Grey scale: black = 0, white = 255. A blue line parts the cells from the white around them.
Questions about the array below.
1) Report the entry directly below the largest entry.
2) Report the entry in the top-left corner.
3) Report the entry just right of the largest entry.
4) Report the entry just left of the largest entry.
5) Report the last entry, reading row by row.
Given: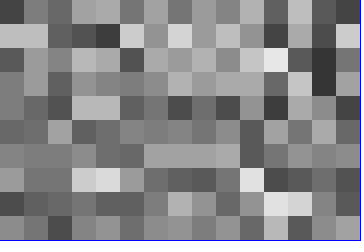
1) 104
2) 68
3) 89
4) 197
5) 162

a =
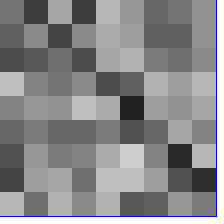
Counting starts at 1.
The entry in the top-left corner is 116
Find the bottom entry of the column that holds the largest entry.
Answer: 89
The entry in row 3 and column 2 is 89
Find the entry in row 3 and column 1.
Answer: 75
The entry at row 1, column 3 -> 165
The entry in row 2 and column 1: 96
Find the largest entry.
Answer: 205
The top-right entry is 145
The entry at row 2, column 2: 138
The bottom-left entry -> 183
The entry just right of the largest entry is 130
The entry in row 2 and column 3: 67
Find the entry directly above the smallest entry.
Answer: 96
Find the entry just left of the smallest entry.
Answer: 171
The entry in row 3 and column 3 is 110
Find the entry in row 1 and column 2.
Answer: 61
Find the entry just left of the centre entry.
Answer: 191
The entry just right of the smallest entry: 158
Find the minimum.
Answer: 33
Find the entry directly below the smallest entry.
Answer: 81

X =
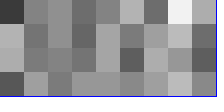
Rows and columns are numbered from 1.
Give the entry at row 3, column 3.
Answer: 131
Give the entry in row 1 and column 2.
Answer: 131
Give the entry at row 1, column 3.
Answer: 144
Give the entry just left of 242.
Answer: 109
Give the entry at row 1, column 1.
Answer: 58
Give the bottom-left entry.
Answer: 87
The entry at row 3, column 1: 173
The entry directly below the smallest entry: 179
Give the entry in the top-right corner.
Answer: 173
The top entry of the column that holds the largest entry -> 242

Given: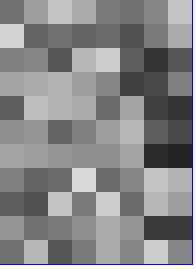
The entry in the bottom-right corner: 134
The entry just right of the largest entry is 107
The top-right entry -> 197
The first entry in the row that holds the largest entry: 128
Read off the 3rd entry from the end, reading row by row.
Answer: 134
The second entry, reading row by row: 157
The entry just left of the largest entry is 107
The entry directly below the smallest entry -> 177
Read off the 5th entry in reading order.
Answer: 120
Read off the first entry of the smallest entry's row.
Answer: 164
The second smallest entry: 43
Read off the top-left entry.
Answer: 113
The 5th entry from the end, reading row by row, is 120
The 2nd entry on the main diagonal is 100
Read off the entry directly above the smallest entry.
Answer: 73
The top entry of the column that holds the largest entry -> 171
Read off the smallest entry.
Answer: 36
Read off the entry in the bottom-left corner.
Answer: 113
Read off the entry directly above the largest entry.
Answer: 142
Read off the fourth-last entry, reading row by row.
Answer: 171
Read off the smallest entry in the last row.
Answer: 86
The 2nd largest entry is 211

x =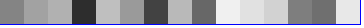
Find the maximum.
240
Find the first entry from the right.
232
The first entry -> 132
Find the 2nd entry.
162

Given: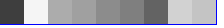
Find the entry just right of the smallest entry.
245
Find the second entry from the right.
210
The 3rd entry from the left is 172

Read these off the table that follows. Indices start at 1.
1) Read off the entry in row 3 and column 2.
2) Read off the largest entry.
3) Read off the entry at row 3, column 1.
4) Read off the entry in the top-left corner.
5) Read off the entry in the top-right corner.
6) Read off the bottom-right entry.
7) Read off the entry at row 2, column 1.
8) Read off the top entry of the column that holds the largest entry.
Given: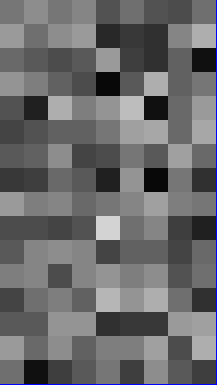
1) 89
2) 211
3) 105
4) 118
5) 111
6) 62
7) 154
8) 82

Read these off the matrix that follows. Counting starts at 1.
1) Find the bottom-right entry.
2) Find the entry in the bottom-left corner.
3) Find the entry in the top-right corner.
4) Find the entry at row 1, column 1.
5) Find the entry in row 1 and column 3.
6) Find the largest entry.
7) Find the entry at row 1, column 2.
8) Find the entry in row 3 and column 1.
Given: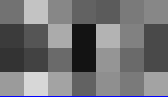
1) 163
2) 155
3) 135
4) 114
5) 135
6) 215
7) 195
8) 51

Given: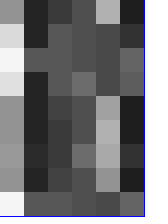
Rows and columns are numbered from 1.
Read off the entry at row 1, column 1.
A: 147
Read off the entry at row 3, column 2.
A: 87
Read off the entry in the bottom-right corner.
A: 100
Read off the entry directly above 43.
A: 36
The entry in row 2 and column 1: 218
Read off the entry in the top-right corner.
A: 30
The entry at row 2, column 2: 36
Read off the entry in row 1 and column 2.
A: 36
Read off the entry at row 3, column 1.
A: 245
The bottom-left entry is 245

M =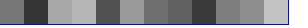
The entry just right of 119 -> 52
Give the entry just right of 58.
127
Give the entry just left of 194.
142
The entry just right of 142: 194

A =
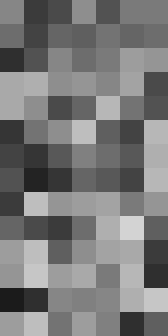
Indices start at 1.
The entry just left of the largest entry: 175
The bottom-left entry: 157
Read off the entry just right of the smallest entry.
47
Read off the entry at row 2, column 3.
101
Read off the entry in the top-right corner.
122
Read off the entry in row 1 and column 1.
134
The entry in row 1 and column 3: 74
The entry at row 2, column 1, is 109
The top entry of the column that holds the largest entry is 122
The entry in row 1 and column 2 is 59
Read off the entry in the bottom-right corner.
95
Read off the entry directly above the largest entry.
122
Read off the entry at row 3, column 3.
134
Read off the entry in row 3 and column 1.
47
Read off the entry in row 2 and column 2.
67
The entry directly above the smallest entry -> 149

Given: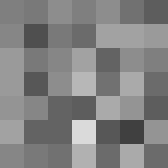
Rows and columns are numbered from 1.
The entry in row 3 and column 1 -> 154
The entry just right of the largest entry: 87
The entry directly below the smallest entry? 170
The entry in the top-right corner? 93
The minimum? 64
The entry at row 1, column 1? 127
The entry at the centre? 183
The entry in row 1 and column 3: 141
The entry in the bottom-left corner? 134
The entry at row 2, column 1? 134
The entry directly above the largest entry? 93
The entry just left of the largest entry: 99
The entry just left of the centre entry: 141
